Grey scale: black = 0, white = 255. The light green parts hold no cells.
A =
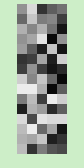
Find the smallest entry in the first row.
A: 51
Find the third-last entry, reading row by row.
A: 124
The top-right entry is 114
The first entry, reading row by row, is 146
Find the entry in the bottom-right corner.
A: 73
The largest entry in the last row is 187
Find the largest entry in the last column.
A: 217
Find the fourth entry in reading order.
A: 94
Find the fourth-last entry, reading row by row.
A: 51
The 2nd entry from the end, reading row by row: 84
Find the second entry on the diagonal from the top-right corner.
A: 134
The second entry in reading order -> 217
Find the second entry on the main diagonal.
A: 197
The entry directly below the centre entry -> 176

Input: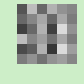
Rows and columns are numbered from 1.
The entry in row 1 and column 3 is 104
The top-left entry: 85
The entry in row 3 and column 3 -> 177
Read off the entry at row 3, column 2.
104
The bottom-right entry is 134
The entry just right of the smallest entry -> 218
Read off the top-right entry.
134
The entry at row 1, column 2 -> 189
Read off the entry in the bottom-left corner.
124
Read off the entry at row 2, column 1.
104
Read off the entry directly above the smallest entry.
114

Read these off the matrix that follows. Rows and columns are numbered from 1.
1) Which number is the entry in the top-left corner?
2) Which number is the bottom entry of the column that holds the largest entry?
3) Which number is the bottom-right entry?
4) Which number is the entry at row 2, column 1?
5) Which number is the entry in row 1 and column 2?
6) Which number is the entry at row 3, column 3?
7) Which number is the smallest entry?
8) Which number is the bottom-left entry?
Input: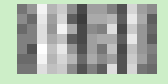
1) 117
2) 222
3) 106
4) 139
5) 150
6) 222
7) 61
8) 117

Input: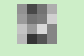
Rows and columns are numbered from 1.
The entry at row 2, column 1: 155
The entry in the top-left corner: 145
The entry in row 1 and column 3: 115
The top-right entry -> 174
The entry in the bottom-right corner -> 133

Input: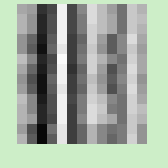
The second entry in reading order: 157
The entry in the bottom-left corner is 179
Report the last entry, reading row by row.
147
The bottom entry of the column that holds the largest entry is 229
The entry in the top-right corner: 179
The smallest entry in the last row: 8
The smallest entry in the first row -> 50
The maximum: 250
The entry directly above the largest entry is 229
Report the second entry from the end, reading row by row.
209
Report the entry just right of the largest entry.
62
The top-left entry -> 167
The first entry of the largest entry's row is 189
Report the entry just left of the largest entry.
71
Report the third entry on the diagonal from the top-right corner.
113
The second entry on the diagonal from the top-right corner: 200
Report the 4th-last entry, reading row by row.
102
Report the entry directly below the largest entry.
241
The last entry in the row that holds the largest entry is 167
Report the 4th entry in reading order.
71
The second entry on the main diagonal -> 147

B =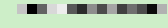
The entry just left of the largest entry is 216
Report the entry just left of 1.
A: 196
